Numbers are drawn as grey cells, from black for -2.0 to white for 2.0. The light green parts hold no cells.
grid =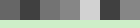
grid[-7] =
-0.4
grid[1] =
-1.0

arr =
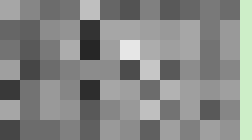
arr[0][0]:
0.6
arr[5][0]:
0.6
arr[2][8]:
0.5
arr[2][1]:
-0.6
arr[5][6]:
0.4
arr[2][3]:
0.7
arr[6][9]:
0.0
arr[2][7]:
0.7
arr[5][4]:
-0.6
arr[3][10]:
-0.2
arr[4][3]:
0.1
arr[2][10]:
-0.2
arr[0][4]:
1.0
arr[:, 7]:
[0.0, 0.5, 0.7, 1.1, -0.3, 1.0, -0.5]
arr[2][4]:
-1.4
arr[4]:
[-1.1, -0.2, 0.4, 0.1, -1.3, 0.6, 0.5, -0.3, 0.8, 0.5, 0.3, 0.5]
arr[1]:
[-0.4, -0.5, 0.2, 0.3, -1.2, 0.6, 0.6, 0.5, 0.4, 0.6, -0.1, 0.4]
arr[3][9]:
0.2
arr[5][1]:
-0.2
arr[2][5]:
0.5
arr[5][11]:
0.1
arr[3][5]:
0.2
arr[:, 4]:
[1.0, -1.2, -1.4, 0.2, -1.3, -0.6, -0.5]
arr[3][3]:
0.0

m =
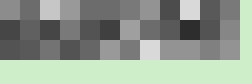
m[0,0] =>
0.2
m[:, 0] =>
[0.2, -0.9, -0.7]
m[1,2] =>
-0.9
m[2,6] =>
-0.1
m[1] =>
[-0.9, -0.5, -0.9, -0.1, -0.7, -1.0, 0.5, -0.3, -0.6, -1.3, -0.7, 0.1]
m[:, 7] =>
[0.3, -0.3, 1.4]
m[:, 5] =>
[-0.3, -1.0, 0.4]
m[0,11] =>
-0.1
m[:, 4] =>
[-0.3, -0.7, -0.4]
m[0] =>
[0.2, -0.3, 1.1, 0.4, -0.3, -0.3, -0.1, 0.3, -0.8, 1.4, -0.6, -0.1]

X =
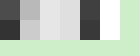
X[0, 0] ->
-0.8
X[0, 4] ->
-1.0
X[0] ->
[-0.8, 0.9, 1.6, 1.5, -1.0, 2.0]
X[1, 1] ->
1.2

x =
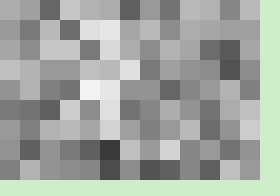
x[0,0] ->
0.7
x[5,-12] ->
-0.2
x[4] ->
[0.3, 0.8, 0.0, -0.2, 1.8, 1.6, 0.3, 0.3, -0.4, 0.1, 0.4, 0.8, 0.0]
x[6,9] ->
0.9
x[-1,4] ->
0.1
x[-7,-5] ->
0.8
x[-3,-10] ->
0.9
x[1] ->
[0.4, -0.1, 0.9, -0.3, 1.5, 1.6, 0.6, 0.9, 0.2, 0.7, 0.6, 0.5, 0.5]
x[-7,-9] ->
-0.1
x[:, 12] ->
[0.9, 0.5, 0.6, 0.2, 0.0, 1.0, 1.2, 0.3, 0.4]
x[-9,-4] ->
0.9
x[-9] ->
[0.7, 0.5, -0.4, 1.1, 0.8, 0.7, -0.5, 0.4, -0.2, 0.9, 0.8, 0.1, 0.9]
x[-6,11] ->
-0.7
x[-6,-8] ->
0.9
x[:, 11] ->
[0.1, 0.5, -0.6, -0.7, 0.8, 0.7, 0.3, -0.2, 1.0]
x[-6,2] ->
0.4
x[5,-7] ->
-0.2
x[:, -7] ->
[-0.5, 0.6, 0.7, 1.5, 0.3, -0.2, 0.5, 1.0, 0.2]
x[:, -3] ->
[0.8, 0.6, -0.3, 0.2, 0.4, -0.2, -0.3, 0.4, -0.5]
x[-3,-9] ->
0.6
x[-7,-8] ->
1.4
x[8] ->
[0.0, 0.8, 0.3, 0.2, 0.1, -0.8, 0.2, -0.7, -0.5, 0.1, -0.5, 1.0, 0.4]
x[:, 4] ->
[0.8, 1.5, -0.1, 1.0, 1.8, 0.2, 0.6, -0.5, 0.1]
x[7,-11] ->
0.3
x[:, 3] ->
[1.1, -0.3, 1.1, 0.4, -0.2, 1.2, 0.9, -0.1, 0.2]

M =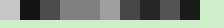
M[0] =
1.1
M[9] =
-1.6

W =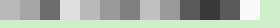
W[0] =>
0.9
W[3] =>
1.5
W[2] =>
-0.3
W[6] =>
0.0

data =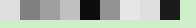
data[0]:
1.5
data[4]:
-1.8
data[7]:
1.5
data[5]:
0.3

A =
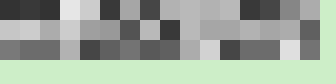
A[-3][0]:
-1.2
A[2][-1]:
-0.2
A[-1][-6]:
1.3
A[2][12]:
-0.3
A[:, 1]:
[-1.1, 1.2, -0.3]
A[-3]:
[-1.2, -1.1, -1.2, 1.6, 1.2, -1.1, 0.6, -0.9, 0.8, 0.9, 0.8, 0.9, -1.1, -0.9, 0.1, 0.7]
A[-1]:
[-0.1, -0.3, -0.3, 0.8, -0.9, -0.5, -0.2, -0.6, -0.5, 0.7, 1.3, -0.9, -0.3, -0.3, 1.5, -0.2]
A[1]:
[1.1, 1.2, 0.7, 1.2, 0.5, 0.4, -0.7, 0.9, -1.1, 0.9, 0.6, 0.6, 0.8, 0.6, 0.7, -0.5]

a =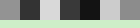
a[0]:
0.3
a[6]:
0.2

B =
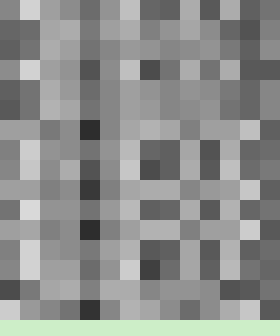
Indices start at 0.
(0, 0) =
0.1
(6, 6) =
0.6
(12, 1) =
1.3
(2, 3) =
0.5
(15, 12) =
1.1
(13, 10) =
-0.5
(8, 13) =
-0.1
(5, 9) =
0.2
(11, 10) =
0.5
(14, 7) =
0.1
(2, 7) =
0.3
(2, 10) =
0.3
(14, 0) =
-0.8
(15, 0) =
1.2
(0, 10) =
-0.6
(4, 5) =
0.1
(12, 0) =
0.0
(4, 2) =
0.7
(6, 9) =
0.0
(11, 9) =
0.0
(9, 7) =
0.7
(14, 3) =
0.7
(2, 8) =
0.1
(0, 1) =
1.3
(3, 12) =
-0.6
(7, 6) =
0.9
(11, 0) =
0.5
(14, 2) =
0.6
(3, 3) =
0.3
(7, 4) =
-0.2
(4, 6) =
0.5
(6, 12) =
1.0
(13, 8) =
-0.3
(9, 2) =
0.0
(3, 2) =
0.5
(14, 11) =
-0.7
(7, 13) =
-0.3
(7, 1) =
1.2
